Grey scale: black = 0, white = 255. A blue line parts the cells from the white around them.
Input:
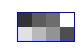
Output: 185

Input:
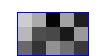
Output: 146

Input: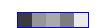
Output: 170

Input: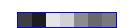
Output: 140

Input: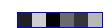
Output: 106

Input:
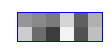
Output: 243
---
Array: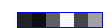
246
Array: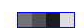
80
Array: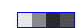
137
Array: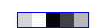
6
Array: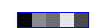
110
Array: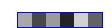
36
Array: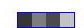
125
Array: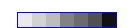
108
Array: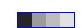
155
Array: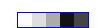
172
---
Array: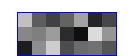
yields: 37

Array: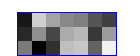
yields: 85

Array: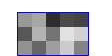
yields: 75

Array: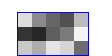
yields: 81

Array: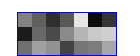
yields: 13

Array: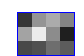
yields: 171
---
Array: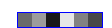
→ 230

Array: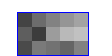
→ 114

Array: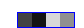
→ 19

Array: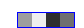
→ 238

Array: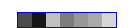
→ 151

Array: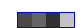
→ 101

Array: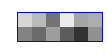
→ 93
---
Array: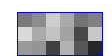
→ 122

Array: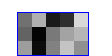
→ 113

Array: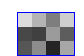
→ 220

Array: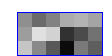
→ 143

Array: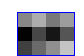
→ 135

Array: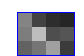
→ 132

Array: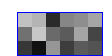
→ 193
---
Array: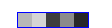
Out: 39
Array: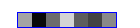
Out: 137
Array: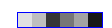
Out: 23
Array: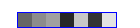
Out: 226
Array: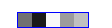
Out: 192
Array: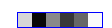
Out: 250
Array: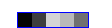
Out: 112
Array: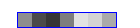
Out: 170
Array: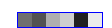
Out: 235
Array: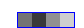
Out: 207
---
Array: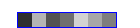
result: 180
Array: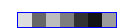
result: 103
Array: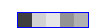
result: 210
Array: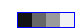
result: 103
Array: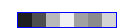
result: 78
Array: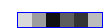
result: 157
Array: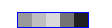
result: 191
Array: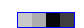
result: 173
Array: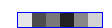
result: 76
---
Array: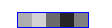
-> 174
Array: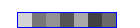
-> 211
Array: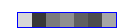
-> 215
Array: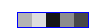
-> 179
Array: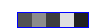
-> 83
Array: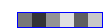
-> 121
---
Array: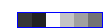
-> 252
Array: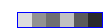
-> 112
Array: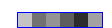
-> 148
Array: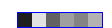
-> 98
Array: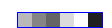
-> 101
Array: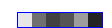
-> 65
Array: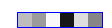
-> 249
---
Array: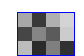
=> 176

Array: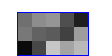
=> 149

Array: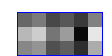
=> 72

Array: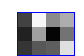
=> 139

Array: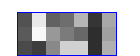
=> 97

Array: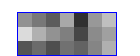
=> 92
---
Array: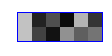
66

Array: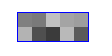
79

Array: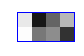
120

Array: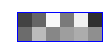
187

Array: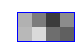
218

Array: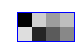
37

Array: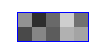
134
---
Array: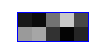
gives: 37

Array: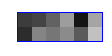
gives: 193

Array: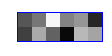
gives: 164

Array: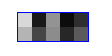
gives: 90

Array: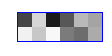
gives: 171

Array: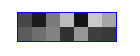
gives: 56

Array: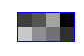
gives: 48
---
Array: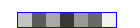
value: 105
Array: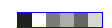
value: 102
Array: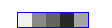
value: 41
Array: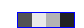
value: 179
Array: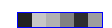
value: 46
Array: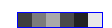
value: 34
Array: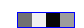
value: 7
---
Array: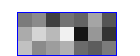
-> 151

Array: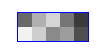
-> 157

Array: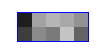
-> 196

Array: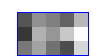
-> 200

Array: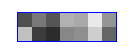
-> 206

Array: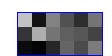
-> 87

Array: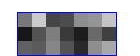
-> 105

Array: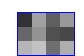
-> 80

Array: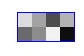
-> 242

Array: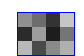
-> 29
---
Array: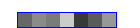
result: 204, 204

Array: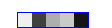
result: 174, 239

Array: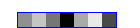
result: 5, 233

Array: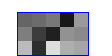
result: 32, 221

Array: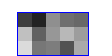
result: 151, 219

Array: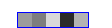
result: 217, 217

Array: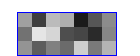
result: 78, 229

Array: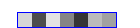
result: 133, 227

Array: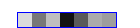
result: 18, 219
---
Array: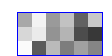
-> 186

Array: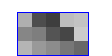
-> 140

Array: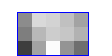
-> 252

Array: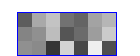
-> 53

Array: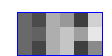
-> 174

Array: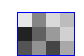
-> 69

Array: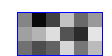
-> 98
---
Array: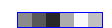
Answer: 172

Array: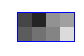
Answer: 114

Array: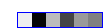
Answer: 69

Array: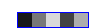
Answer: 217

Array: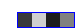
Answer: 207

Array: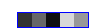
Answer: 15
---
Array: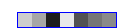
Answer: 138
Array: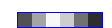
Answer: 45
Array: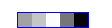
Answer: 6
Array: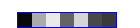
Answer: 58
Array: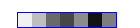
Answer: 125
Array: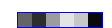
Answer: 11
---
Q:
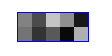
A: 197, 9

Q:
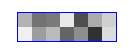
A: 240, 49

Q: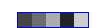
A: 206, 36

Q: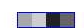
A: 205, 34

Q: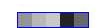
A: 200, 35

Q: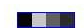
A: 198, 7
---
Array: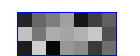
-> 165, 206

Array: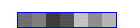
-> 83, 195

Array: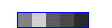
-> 93, 209

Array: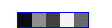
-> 65, 243

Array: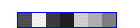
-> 32, 241

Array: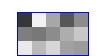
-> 140, 241

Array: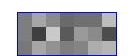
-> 90, 201

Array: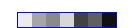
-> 215, 236

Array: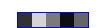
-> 122, 212

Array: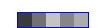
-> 196, 196
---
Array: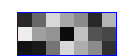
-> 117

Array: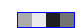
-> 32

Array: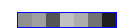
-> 85

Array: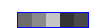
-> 197

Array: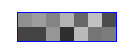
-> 150

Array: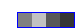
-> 88

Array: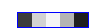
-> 245
